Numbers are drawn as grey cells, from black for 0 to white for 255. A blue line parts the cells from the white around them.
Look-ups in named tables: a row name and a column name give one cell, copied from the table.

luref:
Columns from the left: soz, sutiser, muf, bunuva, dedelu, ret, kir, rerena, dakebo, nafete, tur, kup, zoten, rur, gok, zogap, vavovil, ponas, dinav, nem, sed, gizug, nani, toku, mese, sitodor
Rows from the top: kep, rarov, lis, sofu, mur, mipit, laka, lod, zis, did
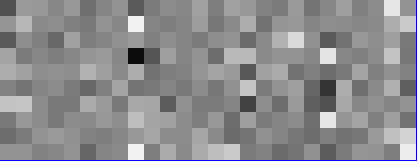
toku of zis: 155
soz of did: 148
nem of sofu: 134
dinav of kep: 153
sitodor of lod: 113
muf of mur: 142
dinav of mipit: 159
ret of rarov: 121
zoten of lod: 125
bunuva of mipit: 139
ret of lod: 138
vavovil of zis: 145
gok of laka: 132
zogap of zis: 115
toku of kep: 139
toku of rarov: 138
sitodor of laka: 148
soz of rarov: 150
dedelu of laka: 120
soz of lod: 122

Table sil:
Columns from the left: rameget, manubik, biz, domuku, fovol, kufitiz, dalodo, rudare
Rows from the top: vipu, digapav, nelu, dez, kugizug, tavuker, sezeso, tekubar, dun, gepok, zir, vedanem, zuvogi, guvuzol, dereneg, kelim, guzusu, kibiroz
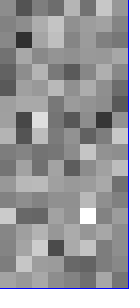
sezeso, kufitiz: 147
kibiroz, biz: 168
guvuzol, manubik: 104
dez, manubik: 168
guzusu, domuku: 155
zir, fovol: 93
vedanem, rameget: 152
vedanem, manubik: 184
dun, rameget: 180
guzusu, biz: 157
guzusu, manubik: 198
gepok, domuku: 118

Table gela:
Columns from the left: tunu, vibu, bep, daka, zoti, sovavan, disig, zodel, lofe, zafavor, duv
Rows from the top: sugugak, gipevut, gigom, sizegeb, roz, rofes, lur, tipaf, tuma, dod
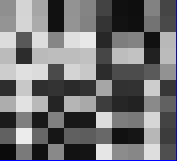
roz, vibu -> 224
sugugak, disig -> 67
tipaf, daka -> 129
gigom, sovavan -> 232
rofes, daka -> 51
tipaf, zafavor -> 214
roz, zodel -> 76
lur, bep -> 185
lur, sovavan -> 169
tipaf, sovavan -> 25
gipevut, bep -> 171
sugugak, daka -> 17
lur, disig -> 61
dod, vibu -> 122
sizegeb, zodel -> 189
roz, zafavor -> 90
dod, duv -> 79
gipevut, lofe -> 15
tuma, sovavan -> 93

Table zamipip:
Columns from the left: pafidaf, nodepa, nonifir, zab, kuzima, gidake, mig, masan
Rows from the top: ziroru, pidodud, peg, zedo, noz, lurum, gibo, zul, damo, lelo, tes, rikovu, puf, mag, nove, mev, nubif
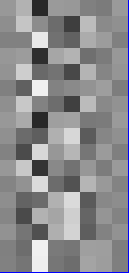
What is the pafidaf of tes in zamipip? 152
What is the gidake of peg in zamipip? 172
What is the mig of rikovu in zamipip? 153
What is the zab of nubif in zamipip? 118
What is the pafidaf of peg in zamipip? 129
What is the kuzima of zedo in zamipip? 179
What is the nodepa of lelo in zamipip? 75
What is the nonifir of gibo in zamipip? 130
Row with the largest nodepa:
noz

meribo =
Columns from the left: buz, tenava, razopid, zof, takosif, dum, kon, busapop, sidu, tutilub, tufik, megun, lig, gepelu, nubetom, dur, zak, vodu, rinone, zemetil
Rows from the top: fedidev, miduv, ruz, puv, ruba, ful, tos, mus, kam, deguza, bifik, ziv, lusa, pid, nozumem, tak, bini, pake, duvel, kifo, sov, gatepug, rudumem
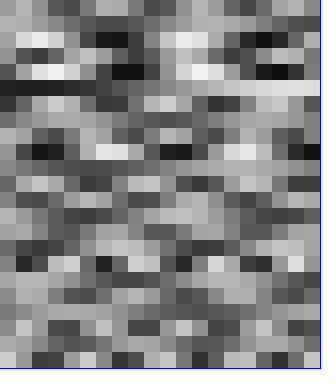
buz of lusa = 130
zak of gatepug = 168
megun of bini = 40
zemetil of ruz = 174
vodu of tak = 194
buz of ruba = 83
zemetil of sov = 80
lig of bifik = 162
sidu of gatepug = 169
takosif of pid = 69
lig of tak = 57
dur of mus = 165
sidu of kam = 73
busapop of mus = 123
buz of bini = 129
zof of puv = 101
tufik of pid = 185
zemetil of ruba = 125
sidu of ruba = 19
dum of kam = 179

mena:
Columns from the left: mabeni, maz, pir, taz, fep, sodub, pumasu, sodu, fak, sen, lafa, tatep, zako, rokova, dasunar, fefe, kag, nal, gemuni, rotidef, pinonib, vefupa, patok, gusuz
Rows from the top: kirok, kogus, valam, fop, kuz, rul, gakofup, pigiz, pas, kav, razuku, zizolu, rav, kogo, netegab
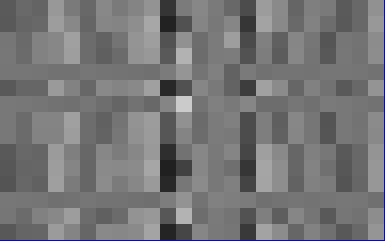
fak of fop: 147
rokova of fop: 123
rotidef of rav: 115
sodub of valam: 108
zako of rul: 134
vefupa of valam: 118
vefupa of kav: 89
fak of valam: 148
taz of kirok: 152
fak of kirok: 132
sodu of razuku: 137
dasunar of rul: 99
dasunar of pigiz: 128
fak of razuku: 139
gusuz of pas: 137
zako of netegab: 134
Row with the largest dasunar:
valam

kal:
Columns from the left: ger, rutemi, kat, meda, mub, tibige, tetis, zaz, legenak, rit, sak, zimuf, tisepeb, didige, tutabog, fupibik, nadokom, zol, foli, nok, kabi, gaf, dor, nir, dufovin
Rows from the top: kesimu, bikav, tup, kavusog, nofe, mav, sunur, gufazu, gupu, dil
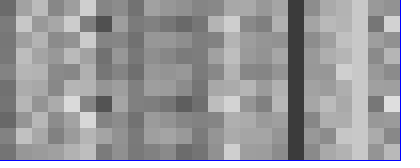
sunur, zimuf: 94
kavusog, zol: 166
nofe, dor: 200
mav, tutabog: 171
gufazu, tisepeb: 130
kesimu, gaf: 179
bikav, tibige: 126
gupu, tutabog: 171

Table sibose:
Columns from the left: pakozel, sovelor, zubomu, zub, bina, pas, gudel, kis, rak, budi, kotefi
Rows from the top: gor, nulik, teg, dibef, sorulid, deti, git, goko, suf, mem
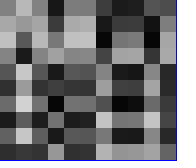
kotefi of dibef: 169
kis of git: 6
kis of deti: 64
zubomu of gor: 130
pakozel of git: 107
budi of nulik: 18
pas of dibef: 135
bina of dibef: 133
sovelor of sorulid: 199
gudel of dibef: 68
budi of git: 106
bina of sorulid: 87
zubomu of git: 113
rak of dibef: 165
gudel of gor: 61
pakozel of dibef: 132
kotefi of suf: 40
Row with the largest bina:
teg

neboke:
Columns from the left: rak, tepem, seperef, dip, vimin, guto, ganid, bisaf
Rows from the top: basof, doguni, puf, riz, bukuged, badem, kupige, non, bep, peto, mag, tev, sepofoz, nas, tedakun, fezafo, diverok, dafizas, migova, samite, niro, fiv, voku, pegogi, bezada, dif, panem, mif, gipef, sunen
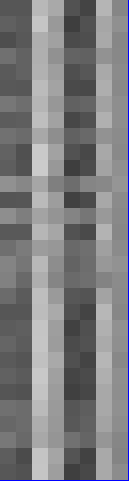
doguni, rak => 96
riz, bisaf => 136
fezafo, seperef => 156
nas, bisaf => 137
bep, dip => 142
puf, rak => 78
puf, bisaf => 135
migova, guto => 84

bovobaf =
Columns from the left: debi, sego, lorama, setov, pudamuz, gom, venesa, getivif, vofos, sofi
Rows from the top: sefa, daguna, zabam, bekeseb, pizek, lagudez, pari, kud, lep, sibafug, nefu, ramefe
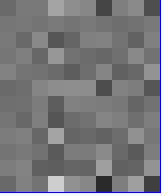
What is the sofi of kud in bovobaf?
126
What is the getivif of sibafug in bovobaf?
105
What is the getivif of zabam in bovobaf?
115
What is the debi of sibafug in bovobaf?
116
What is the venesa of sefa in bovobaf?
69
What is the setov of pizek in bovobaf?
107
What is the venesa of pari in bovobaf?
124
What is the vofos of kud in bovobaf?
111
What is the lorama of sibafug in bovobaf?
114
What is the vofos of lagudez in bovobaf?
125
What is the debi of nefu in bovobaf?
125
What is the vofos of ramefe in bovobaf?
159
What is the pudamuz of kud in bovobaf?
108
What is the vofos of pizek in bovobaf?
104
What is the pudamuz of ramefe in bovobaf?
145
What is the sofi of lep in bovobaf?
119
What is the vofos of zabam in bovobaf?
98
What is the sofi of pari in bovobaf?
114

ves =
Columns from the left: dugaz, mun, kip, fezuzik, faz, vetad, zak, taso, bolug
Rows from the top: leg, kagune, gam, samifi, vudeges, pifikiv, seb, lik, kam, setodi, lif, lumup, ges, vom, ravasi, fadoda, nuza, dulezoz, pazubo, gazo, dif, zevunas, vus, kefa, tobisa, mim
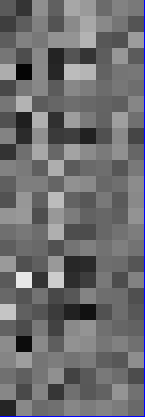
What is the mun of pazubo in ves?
84
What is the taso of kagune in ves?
117
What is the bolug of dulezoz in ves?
130
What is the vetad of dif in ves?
148
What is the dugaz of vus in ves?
133
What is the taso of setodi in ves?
145
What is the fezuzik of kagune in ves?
83
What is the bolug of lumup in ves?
140
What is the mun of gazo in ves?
96
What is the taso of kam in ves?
138
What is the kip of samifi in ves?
137
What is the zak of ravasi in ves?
103
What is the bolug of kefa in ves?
76
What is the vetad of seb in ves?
104
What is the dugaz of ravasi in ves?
111
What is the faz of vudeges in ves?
188
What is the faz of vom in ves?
124
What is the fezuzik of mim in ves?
112
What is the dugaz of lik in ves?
81
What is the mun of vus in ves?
158
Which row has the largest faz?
vudeges

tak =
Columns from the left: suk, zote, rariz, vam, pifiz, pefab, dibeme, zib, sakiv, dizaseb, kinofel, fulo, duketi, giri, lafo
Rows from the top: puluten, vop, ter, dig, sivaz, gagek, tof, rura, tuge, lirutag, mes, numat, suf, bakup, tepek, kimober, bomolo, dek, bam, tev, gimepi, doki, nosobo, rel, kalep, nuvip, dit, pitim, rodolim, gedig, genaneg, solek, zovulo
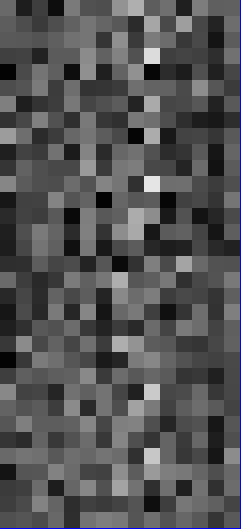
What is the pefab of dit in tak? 134
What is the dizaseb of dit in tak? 79
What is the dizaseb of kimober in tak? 39
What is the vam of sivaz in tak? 95
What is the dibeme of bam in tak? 36
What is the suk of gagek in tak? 77
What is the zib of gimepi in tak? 60
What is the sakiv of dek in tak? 86
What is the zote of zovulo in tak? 85
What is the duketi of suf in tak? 72
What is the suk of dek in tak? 106
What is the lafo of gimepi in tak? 95
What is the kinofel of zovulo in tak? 83
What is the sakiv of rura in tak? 121
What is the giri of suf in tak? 52
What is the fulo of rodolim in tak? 55
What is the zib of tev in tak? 104
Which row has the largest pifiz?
nuvip

